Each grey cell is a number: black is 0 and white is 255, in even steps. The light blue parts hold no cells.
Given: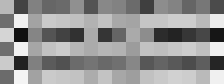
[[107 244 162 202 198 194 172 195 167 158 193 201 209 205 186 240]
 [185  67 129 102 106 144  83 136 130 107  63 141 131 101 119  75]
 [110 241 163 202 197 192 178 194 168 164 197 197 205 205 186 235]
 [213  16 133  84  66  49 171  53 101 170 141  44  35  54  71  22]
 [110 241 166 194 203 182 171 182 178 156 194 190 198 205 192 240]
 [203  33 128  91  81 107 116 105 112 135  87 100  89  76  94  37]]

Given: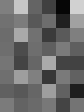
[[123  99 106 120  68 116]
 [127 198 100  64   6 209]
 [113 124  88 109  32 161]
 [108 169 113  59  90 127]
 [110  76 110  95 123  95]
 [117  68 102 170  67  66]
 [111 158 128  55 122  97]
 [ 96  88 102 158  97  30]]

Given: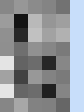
[[134 167 130 128 102]
 [135 151 139 132 114]
 [156  19 185 150 159]
 [144  39 193 162 177]
 [143 111 145 134 122]
 [228  99 108  39 135]
 [162  66 152 131 122]
 [229 102 108  32 133]]

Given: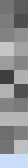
[[114 190]
 [114  92]
 [123  77]
 [130 142]
 [198 163]
 [157 132]
 [ 62 176]
 [178  79]
 [131 122]
 [183 182]
 [109 125]]

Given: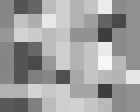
[[ 88  84 127 187 206 208 196 185 139 143]
 [135  84 100 187 206 178 196 235 139 143]
 [135 193 174 231 206 178 157  99  73 143]
 [151 210 203 187 196 146 145  61 139 143]
 [135  84 104 187 206 178 196 234 139 143]
 [133  84  73 152 206 178 196 246 185 143]
 [135  84 127 135  80 168 196 185 180 229]
 [177 177 210 199 206 164 164  61 139 143]]

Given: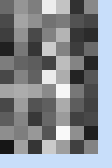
[[ 22 161  53 202 157  64 131]
 [106 149 126 237 195  49 136]
 [ 74 164 144 114 123  82  70]
 [ 62 146  73 130 180  53  43]
 [ 32 120  53 204 131  61 106]
 [125 100  93  67 189 132  37]
 [ 72 131  97 235 173  35  86]
 [165 172 165 138 246 119  72]
 [ 72 157  83  95 171  93  65]
 [ 93 133  56 104 155  65  72]
 [142 126 152  85 249 143  31]]

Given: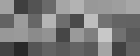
[[ 67  41  85  99  90 100  90 165  66  97]
 [163  63  83 106 166 179 152 154 158 167]
 [ 99 156 103 181 110  74 190 114 100  99]
 [152 154 139 147  70 154 127 200 113  89]]

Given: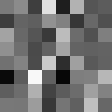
[[120 119 156  56 117  96 191 103]
 [122 139  62 224  30 178  85  92]
 [ 61 100  95 145 129  54 104  80]
 [163 104  85  57 188 108  81 127]
 [144 111  74  98 164  99  97  99]
 [113 131  75 202  45 160  89  98]
 [ 10  92 248  97   7 126 128 183]
 [ 94 109 176  67  92 108 160 130]]
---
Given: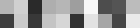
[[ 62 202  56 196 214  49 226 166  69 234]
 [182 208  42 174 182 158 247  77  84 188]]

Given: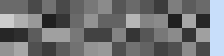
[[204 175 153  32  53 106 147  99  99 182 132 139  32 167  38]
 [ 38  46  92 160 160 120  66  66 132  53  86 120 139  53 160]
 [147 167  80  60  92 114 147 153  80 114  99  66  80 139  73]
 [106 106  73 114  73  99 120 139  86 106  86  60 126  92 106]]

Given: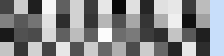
[[196  53 210  68 231  81 204 103 174  75 204 103  37 231  45]
 [129  89 116 224  45 210  53 182  81 167  53 174 239  17 161]
 [ 25  81  75 216  96 188  96 252 109 122  60  45 196  89  31]
 [ 68 204  31 246  96 210  60 231   9 224  37 224 231  60 188]]

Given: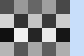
[[212  51 197  58 204]
 [182  87 167  94 174]
 [ 80 153 102 159  72]
 [ 16 240  37 234  22]]

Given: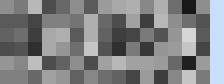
[[149 135 189  77  98 142  77 161 183 161 161 155 104  32 155]
 [142 122 183  77 104 142  90 155 168 175 135 175 110  24 142]
 [128 128 104 161 149  98 135 110  98  69 155  62 135 197 122]
 [ 90  90  69 128 128 116 175 104  77 161  62 183 142 110  83]
 [ 98 110  62 168 175  90 175  98  62  69 122  83 149 213  90]
 [ 77  83  47 168 149 110 197  83  47 122  55 149 155 197  69]]

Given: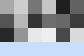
[[ 39 148 232 238  72 218]
 [169 205 118 197  31  98]
 [ 84 183  52 110 104  60]]

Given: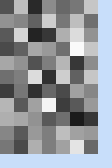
[[111 126 220  48 206  97 198]
 [119  74 175 126 161 228 104]
 [ 74  97 167 153 111 250 198]
 [182  89 161 244  61  89 153]
 [134  89 153 126 190 161 153]
 [175 167 146  89 111  27  55]
 [146 134  97 206 119 190 111]
 [167 146  82 126 182  55 140]
 [ 61 119  48 104  74 161 134]
 [ 82 190  41 140 104 119 198]
 [ 89 213  35  55 175 220 146]]
